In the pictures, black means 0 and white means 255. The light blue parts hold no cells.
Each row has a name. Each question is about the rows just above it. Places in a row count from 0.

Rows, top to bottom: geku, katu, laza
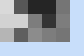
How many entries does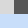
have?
2
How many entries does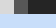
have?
4
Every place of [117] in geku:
4
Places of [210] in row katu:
0 1

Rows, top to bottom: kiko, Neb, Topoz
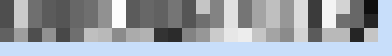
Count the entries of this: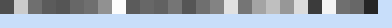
27
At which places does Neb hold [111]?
2 6 14 24
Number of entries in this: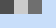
3
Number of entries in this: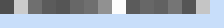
15

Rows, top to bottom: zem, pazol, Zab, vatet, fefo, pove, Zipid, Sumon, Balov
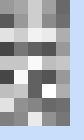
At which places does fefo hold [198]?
0 1 4
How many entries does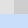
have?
2
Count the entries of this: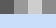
4

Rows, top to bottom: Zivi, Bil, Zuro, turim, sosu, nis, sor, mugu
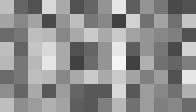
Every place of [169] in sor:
2
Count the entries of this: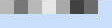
7
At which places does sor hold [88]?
3 6 7 9

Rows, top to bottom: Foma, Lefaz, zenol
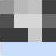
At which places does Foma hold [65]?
3
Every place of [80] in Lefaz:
0
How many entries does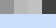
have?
4
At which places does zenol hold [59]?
0 1 3
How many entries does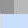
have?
2
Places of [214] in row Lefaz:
1 2

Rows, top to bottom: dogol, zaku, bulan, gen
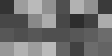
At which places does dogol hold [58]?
7
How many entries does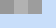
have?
3
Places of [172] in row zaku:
3 7
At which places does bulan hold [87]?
0 2 5
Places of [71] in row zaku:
0 1 4

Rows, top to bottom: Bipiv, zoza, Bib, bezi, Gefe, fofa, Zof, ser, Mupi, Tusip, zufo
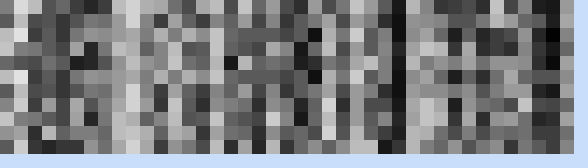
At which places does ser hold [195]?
12 30 37
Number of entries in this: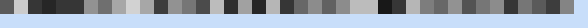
41
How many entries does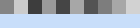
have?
10

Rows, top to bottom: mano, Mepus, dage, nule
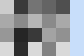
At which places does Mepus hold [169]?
0 4
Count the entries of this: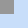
1
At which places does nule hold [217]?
0 2 4
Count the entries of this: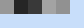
5

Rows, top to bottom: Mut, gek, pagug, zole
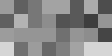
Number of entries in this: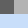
2
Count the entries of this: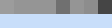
8
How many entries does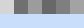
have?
6
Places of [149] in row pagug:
1 2 3 5
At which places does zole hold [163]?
5
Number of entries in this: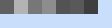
7

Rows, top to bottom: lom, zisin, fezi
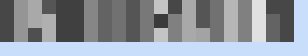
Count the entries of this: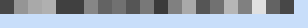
21
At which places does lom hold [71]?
0 12 19 20
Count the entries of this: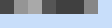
7

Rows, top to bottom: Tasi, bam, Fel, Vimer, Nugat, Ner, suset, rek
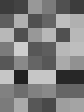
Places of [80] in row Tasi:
4
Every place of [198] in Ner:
0 2 3
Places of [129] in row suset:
0 2
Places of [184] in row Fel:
0 3 5
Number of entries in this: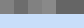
6

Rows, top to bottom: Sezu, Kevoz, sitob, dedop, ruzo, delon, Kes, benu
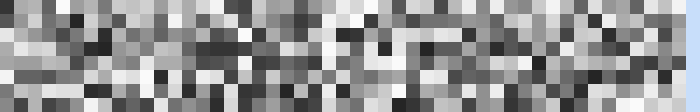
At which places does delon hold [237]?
8 14 30
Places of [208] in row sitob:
42
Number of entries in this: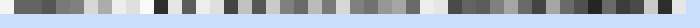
49
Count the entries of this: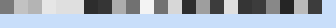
23

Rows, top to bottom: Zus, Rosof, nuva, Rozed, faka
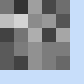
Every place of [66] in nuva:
0 3
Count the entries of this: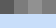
4
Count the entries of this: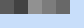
5
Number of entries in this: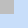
1
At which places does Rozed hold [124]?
1 3 4
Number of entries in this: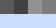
4

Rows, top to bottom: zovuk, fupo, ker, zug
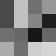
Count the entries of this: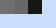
3
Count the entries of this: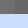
2
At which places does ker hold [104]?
1 3
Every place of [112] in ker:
0
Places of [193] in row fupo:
1

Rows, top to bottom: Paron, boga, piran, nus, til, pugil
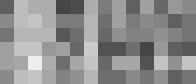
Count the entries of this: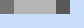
5
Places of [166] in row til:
1 5 8 9
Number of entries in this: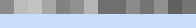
14
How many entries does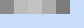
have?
5
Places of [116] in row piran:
0 13
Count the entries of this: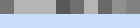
10
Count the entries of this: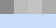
4

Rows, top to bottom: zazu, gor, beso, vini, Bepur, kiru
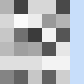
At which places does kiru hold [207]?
4
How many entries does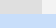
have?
4
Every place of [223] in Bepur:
0 1 2
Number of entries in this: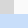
2

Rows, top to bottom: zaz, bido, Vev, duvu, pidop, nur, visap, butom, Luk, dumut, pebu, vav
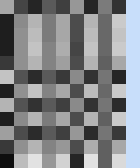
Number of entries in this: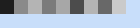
9
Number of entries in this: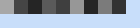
9

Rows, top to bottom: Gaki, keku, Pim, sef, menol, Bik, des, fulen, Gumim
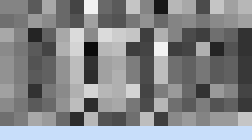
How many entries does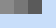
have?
3
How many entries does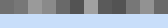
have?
12
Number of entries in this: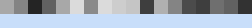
18

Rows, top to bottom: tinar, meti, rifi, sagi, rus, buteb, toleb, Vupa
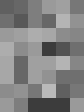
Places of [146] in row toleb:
1
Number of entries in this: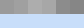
6
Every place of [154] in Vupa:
0 5

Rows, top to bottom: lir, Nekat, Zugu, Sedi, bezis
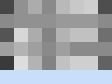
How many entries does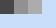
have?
3
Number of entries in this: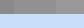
6
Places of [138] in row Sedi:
3 5 6 7

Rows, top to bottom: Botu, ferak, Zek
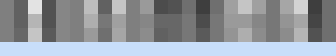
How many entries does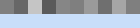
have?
10
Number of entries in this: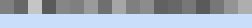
18
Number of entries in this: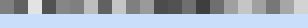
22

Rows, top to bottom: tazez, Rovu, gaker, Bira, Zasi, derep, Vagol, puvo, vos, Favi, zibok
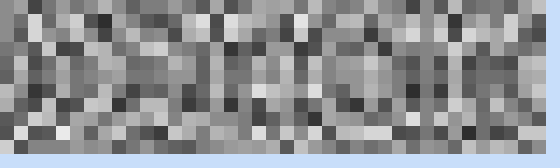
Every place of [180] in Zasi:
7 12 15 18 32 37
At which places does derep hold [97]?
0 2 14 29 33

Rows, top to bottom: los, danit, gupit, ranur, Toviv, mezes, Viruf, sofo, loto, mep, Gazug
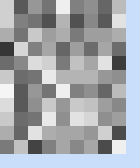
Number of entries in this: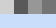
4
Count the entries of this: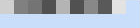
9
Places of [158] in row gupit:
3 6 7

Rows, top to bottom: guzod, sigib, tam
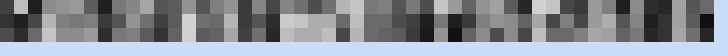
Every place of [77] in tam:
0 35
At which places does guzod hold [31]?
2 7 44

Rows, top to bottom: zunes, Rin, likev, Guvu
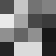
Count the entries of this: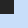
1
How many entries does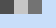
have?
3
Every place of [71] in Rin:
2
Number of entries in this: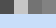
4
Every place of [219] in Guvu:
1 2
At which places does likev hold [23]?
3

